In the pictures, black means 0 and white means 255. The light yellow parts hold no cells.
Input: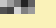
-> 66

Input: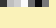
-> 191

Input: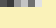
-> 58

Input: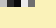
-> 43

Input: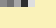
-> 113

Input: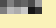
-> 185

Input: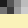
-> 60

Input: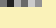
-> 33

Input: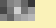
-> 102

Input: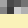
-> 58
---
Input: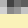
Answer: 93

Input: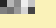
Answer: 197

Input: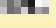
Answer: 234

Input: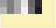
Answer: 44

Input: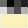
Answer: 32

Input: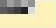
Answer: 147

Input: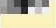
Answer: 111
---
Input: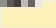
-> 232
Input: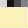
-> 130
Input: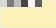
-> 96
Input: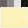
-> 24
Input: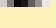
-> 233
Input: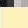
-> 170
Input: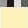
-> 97
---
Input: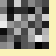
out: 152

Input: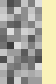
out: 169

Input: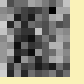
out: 194

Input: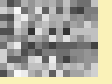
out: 163

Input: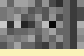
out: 162

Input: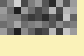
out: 98

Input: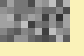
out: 106
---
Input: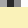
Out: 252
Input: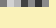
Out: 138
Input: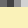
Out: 210
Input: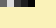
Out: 5
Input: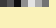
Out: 115
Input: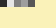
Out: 87
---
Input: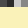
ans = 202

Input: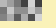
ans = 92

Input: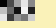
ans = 148

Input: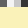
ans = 199

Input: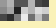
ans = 124

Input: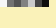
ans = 83
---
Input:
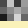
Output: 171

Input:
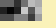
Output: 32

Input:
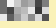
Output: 173

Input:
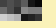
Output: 50

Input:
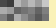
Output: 100

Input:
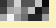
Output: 182

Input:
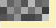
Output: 114

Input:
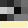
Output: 10

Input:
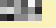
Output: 165

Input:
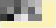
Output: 71
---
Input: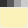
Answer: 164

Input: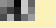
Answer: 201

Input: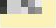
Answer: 162

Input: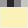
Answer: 127

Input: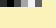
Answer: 243

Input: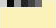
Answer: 68

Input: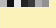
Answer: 173
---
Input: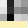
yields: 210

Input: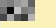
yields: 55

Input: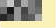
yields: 94

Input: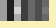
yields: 77

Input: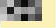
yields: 104

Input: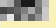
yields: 143

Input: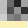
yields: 119

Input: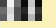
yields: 181

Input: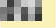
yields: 162
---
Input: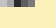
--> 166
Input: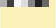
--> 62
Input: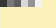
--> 120
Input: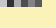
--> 49
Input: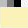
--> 116
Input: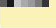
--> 25
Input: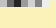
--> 104
